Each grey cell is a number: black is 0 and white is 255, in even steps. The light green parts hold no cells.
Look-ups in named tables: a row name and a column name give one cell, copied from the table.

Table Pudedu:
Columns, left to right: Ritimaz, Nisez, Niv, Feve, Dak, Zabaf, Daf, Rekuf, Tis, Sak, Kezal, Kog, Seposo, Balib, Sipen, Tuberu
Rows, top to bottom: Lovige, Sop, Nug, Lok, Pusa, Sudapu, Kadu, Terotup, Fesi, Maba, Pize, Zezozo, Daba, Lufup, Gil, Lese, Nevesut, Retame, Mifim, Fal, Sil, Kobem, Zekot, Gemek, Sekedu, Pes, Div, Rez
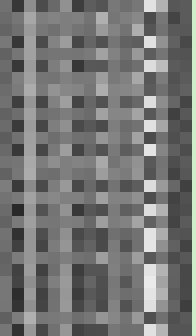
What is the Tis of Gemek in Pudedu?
79
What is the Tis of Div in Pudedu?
149
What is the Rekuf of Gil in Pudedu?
112
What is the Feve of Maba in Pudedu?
110
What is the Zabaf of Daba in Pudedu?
158
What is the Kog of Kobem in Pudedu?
158
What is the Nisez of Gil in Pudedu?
119
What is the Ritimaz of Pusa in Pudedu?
98
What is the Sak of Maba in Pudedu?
134
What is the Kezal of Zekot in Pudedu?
110
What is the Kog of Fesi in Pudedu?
104
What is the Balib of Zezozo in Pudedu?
112

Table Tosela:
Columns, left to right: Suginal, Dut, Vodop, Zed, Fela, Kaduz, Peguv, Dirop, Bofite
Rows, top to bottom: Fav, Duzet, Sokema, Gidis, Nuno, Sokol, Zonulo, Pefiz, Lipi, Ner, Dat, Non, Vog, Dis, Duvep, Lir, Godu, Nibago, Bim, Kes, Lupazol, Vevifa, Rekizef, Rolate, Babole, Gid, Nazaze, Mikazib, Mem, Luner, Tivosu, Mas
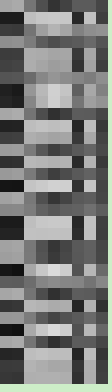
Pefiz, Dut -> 26
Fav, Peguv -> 91
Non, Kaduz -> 165
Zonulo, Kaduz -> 140
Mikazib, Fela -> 217
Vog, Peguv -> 89
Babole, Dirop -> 91
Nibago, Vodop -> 124
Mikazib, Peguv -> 81
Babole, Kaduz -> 63
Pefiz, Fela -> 208
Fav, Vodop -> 117
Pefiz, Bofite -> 129
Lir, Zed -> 202
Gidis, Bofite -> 84
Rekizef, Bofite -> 106
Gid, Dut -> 55

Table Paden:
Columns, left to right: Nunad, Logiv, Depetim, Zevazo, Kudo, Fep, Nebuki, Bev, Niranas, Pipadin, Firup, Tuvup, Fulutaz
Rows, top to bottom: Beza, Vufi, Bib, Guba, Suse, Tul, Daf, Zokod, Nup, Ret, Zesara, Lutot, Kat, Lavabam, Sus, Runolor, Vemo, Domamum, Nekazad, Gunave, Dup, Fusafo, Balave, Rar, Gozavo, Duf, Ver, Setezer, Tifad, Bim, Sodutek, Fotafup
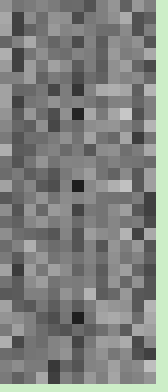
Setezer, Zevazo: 109
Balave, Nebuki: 100
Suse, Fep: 110
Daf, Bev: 109
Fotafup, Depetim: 117
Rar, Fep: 125
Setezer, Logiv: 160
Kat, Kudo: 131
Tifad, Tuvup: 74

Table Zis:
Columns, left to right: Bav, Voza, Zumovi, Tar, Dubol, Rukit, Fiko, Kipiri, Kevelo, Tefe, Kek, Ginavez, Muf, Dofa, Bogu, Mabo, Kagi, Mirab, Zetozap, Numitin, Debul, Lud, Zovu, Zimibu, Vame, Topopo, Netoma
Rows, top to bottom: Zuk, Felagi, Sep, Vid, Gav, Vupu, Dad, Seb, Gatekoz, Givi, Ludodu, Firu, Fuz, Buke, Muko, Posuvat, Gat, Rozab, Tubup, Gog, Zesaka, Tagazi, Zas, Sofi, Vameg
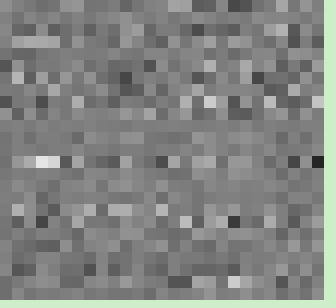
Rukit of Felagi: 120
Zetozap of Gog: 129
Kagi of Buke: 161
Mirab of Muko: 137
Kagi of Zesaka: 112
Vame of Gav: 145
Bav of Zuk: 142

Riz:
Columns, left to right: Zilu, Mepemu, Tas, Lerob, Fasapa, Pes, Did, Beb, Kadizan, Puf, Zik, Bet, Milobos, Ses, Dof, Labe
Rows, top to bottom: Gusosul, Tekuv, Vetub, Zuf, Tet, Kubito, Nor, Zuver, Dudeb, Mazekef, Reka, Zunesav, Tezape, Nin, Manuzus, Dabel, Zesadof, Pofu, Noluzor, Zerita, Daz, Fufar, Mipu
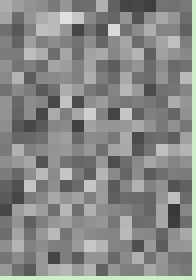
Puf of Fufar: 105
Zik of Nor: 169
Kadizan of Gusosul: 176
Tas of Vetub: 130
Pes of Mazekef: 127
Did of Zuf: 114
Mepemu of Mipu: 111
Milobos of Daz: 152
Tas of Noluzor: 96
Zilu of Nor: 137
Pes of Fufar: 125
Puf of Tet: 135
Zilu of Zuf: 130
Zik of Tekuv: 148
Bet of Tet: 181
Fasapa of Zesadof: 168

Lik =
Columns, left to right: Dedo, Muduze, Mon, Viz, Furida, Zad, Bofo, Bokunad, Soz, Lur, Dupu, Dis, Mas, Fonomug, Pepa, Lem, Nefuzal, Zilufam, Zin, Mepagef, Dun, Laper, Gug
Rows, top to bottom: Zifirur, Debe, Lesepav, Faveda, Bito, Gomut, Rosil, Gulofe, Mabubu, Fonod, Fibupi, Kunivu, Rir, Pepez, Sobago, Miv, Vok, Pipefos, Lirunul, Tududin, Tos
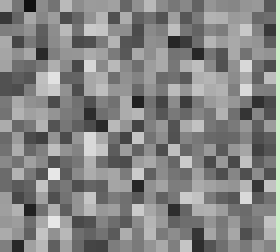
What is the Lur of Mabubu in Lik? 113
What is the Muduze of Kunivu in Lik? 155
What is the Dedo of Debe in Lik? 56
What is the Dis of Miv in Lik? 38
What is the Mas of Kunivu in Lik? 115
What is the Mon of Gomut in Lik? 105
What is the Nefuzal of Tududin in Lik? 53
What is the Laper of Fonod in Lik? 134
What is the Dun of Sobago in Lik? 79
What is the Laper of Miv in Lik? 54
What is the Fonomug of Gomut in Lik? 170
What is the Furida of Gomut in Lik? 175
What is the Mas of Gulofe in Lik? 147
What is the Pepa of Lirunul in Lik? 98
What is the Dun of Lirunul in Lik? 111
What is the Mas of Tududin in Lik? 185
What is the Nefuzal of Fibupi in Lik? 194
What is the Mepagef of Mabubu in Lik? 151

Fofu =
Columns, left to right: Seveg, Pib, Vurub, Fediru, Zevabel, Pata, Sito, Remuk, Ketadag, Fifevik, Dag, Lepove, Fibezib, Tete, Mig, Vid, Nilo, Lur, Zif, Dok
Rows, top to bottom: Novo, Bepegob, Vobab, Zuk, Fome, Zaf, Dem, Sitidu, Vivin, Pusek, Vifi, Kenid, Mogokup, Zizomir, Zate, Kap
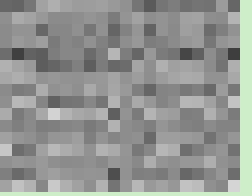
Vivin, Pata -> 116
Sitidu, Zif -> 156
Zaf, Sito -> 128
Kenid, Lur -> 114
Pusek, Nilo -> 128
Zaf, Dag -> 108
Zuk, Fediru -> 158
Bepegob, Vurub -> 163
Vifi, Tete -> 149
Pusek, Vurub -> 137
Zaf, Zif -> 115
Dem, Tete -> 156

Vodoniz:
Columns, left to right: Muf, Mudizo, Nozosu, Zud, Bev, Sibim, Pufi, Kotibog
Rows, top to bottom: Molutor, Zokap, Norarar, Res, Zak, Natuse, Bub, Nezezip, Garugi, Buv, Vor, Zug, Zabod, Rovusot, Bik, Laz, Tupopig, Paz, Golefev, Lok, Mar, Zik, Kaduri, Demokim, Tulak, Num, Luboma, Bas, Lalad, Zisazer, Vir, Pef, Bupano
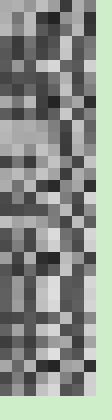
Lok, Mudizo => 143
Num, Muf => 96
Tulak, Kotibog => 207
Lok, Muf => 84
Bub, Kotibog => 141
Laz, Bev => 42
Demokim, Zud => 182
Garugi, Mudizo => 119
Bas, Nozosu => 87
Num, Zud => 191
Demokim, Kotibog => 214
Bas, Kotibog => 207
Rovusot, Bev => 194
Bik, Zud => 195
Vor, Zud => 158
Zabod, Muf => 166
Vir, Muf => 167

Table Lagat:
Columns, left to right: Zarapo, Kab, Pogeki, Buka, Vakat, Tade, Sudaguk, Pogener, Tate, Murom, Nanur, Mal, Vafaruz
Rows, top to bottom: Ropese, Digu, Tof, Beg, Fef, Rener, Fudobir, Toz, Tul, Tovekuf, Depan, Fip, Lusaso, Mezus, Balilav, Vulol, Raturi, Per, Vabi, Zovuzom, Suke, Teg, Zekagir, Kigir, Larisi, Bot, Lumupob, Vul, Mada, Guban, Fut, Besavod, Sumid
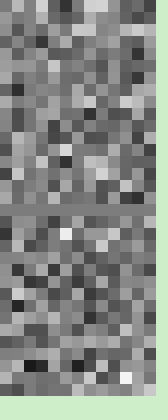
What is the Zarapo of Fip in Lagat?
105
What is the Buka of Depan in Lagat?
146
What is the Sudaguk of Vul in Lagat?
81
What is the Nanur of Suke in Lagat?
127
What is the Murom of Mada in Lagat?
172
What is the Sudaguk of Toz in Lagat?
169
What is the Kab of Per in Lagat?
124
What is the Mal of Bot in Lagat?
163
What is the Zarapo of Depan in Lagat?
132
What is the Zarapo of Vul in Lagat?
170
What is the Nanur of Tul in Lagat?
204
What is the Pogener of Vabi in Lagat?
85
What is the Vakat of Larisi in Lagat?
73
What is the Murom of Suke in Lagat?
114
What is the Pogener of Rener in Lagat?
112
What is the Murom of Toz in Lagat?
118
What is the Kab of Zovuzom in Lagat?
159
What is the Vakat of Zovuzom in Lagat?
125
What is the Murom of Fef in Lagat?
124
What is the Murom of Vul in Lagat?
95

